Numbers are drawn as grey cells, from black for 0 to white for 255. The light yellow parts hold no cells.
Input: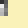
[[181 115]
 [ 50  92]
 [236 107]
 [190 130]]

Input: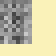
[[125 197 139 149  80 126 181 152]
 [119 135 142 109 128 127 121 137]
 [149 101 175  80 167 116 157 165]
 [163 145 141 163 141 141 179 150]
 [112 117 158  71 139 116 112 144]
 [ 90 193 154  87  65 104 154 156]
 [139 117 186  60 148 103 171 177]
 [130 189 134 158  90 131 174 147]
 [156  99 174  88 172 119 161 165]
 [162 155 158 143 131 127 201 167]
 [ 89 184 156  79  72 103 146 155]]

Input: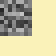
[[ 83  72 127 122 122 138  98 125]
 [ 98 123 176  88 172 174 106 130]
 [172 125  69 128  56  80 162 131]
 [ 38 159  61 143  95  78  93 100]
 [ 63 150 164 173 167 196  59  65]
 [153  68  97  92 141 112 150 134]
 [ 53 153  65 139  65  65  54  88]
 [137  85  52 134  69  59 132  73]
 [143 109 175 101 178 183 107 134]]

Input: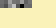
[[105  81 142 194  84   5 108 105]
 [111  99 161 116 110 156  96 116]]

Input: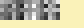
[[133  98  68 175  78  29 205 160 254 149  92  54 200 143  74]
 [183 163 158 126  91  98 141 141 177 174 100 205 126 180 233]
 [134 121  73 186  90  35 214 149 247 146 106  34 186 140  67]
 [177 114 138 132  97 130 128 143 158 163 120 200 166 195 191]
 [107 111  87 171  96  52 188 154 230 156 115  71 178 125  62]]

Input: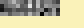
[[140 145  93 125 125 145 103 177 121 149   5 148 115 166  68]
 [118 110 140 180 127 114  76 178  78 177 100 129 129  95  65]
 [ 34 102 122 127 169  93 106 228  82 188  90 158 142 129 129]
 [ 21  67  67 100  74  82  82 101  79 120 134  22  77 153  32]]

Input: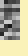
[[203 131  81 105 124]
 [184  38  70  65  83]
 [187 137 128 174 169]
 [ 96  62  56  71  61]
 [181  86  93 145 147]
 [157  94 118 168 194]
 [ 99 204 203 109 126]
 [189  52  23 125 134]
 [ 75  76 141  96  88]
 [ 41 208 194 158 191]]

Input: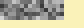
[[211 154 129 120  90 128 163 106 151 200 162 162 100  98 182 187]
 [118 140 141 195 171 118 114 108 190 119  78 185 134 179 184 174]
 [ 59  98 153 117 120 164  84 183 144 128  59 168 153 144 163  80]
 [106 141 123 140 100  71 153 140 149 162 115  57 162  94 175 146]
 [158  95 152 152 103 119  69  92  82  91 143 161  81 135  91  69]]
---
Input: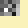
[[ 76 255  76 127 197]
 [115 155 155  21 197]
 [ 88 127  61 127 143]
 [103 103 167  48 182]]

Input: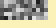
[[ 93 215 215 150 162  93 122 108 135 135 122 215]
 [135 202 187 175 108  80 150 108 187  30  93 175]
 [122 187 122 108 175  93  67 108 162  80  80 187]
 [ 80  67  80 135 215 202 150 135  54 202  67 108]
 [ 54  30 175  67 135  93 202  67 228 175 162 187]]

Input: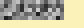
[[159 175 203  89 114 159 102 114 143  31 129 175 129 191 175 129]
 [114 159 159 175 114  47 175 203  89 203  73  60 203 102 191  89]
 [175 102 114 175 191 102 159 159 143 203 143  89 159 175 102 159]
 [143  60 143 175 114  47 159  89 102 129  89  47  89 129  73 102]
 [143  31  60 129 143 129 129 191 143 143 129 114 191 159  31 129]]

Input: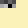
[[171 196   5 156]
 [ 86  61 102  73]]

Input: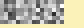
[[184 214  89  89 226 199 169 155 226 199 117 184 226 143 129 226]
 [155 199  61  89 155 155 214 143 169  89 129 214 155  45 199 143]
 [169 129 184 143 226 184 184 169 214  77 184 184 214 214 143 254]
 [129 117 169 214  77 143 155 199  77  89 226 129  89  77 199 103]
 [155  89 143 103 143 143 169 117 169 242  77 169 155 242 155  89]
 [184  77 117 103 214 199 117 169 184 103 184 117 199 169 117 129]]

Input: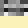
[[140 236 168 156 125 109 236]
 [125 198 168 183 156 168 198]
 [125  55 140 140 156  69  69]
 [109  24  83  83  97  55  24]]

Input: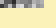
[[ 60 105 190  89 206 219 119 148 206 148 162]
 [177  89  89  45 148 134 134 119 177 162 177]]

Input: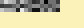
[[142 215 184 170  83 184 142  99  44  59 129   3 113 113  59]
 [199 170 170 157  31 231 157  99  16  16 142  71 157  83  31]
 [ 59  71  71  99 129  44  83 113 142 142  99 113  83 113 129]]
